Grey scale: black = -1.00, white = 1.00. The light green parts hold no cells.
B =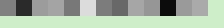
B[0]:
0.00
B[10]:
-0.90
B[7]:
-0.18

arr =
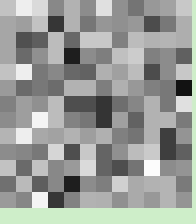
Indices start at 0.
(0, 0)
0.51
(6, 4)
-0.38
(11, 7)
0.63
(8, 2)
0.32
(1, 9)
-0.40
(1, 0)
0.30
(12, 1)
0.04
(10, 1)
-0.17
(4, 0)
0.51
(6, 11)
0.76
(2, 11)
0.36
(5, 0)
0.20
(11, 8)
0.33
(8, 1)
0.86
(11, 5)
0.09
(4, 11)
0.56
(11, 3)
0.06
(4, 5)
-0.23
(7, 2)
0.91
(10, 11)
0.16
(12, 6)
0.37
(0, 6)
0.75
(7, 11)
-0.04
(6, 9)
0.39
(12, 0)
0.20
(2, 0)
0.30
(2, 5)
0.56
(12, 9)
0.19
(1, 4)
0.40
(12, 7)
0.12
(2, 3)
0.47
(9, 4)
-0.38
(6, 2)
0.13
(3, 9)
0.00
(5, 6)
-0.01

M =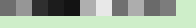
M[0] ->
-0.14
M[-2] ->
-0.17
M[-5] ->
0.82
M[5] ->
0.37

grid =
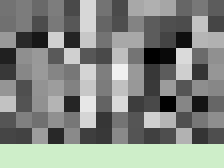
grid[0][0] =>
-0.10
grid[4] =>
[-0.56, 0.06, 0.21, 0.04, -0.07, 0.66, -0.01, 0.88, 0.20, -0.57, -0.28, 0.62, -0.59, 0.18]
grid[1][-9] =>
0.69
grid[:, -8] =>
[-0.10, -0.21, -0.10, -0.43, -0.01, -0.03, -0.22, -0.58, -0.56]
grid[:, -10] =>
[-0.43, -0.32, -0.72, 0.63, -0.07, 0.02, -0.71, -0.07, 0.08]
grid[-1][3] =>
-0.69
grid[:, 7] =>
[-0.42, -0.39, 0.32, 0.50, 0.88, 0.51, 0.71, -0.09, 0.08]
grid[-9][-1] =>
-0.28
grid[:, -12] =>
[-0.18, -0.40, -0.82, 0.20, 0.21, 0.15, 0.14, -0.12, 0.23]
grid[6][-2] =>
-0.84
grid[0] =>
[-0.10, -0.03, -0.18, -0.02, -0.43, 0.69, -0.10, -0.42, 0.32, 0.38, 0.30, -0.20, -0.06, -0.28]
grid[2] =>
[0.20, -0.68, -0.82, 0.63, -0.72, 0.56, -0.10, 0.32, 0.32, -0.28, -0.47, -0.88, 0.42, 0.39]
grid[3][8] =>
-0.09
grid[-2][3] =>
0.13
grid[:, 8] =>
[0.32, 0.03, 0.32, -0.09, 0.20, 0.19, -0.52, -0.33, -0.34]
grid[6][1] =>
-0.35
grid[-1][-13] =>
-0.48
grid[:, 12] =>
[-0.06, 0.53, 0.42, -0.16, -0.59, 0.11, -0.84, -0.07, -0.59]
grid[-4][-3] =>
-0.33
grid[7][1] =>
0.00
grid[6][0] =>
0.52
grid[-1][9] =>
-0.50
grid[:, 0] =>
[-0.10, -0.12, 0.20, -0.75, -0.56, 0.17, 0.52, -0.33, -0.46]
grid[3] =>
[-0.75, 0.12, 0.20, -0.30, 0.63, -0.32, -0.43, 0.50, -0.09, -1.00, -0.93, 0.71, -0.16, 0.13]

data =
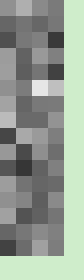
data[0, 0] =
0.14
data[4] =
[0.24, -0.26, -0.08, -0.49]
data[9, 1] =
-0.42
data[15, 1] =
-0.15
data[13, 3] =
-0.08
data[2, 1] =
-0.06
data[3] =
[0.22, -0.23, 0.20, 0.00]
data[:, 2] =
[0.08, -0.19, 0.00, 0.20, -0.08, 0.80, -0.05, -0.18, 0.21, 0.12, -0.23, -0.20, -0.26, -0.24, 0.08, 0.25]
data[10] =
[-0.33, -0.58, -0.23, 0.00]
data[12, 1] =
0.04
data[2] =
[-0.37, -0.06, 0.00, -0.55]
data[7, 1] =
-0.17
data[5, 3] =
0.50
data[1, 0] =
-0.20
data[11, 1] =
-0.10

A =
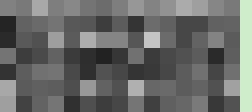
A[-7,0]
0.01
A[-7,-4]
0.34
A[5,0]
0.32
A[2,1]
-0.30
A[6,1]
-0.48
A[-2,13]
-0.37
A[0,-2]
0.05
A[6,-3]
-0.04
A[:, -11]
[0.06, -0.31, -0.29, -0.54, -0.43, -0.39, -0.62]
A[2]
[-0.67, -0.30, -0.37, 0.24, -0.29, 0.36, 0.04, 0.04, -0.33, 0.53, -0.16, -0.45, -0.22, 0.03, -0.29]
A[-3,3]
-0.09
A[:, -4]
[0.34, -0.45, -0.45, -0.37, -0.28, -0.28, -0.19]
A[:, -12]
[-0.01, -0.09, 0.24, -0.23, -0.09, -0.27, -0.08]
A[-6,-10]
-0.33
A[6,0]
0.25
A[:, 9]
[0.02, -0.15, 0.53, -0.54, -0.55, -0.19, -0.50]
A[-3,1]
-0.27
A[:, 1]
[-0.05, -0.23, -0.30, -0.53, -0.27, -0.29, -0.48]
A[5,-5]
-0.18
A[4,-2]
-0.46
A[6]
[0.25, -0.48, -0.22, -0.08, -0.62, -0.38, -0.52, -0.45, -0.08, -0.50, -0.25, -0.19, -0.04, -0.56, -0.36]
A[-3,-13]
-0.11
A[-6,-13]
-0.18
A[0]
[0.01, -0.05, 0.32, -0.01, 0.06, -0.10, -0.15, -0.01, 0.18, 0.02, 0.14, 0.34, 0.25, 0.05, -0.05]

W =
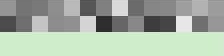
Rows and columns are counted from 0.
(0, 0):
0.17
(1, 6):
-0.65
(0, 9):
0.05
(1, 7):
-0.20
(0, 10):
0.07
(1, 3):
0.10
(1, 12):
-0.13
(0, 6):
0.00
